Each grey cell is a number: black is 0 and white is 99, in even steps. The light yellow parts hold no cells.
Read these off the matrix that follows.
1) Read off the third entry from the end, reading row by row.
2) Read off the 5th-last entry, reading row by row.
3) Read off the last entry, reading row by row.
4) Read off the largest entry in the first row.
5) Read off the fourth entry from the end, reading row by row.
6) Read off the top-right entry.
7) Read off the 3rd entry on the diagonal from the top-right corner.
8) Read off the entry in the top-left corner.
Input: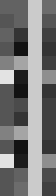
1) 42
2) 29
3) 25
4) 79
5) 33
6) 42
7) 20
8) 38

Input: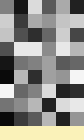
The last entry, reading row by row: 58
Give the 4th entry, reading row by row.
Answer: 35
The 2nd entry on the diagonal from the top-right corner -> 76
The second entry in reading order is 8
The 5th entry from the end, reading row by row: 23
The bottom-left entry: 4
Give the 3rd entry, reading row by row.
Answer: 85
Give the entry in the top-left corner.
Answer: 50
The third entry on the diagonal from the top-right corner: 40
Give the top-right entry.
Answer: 13

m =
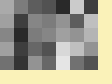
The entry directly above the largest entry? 84
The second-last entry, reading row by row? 44
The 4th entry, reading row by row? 32
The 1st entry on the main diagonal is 66
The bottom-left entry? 44
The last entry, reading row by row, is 32
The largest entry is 89
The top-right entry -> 24
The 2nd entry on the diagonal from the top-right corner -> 36
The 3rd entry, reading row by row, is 36

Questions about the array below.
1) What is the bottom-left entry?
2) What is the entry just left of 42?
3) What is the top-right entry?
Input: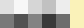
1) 47
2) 22
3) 92
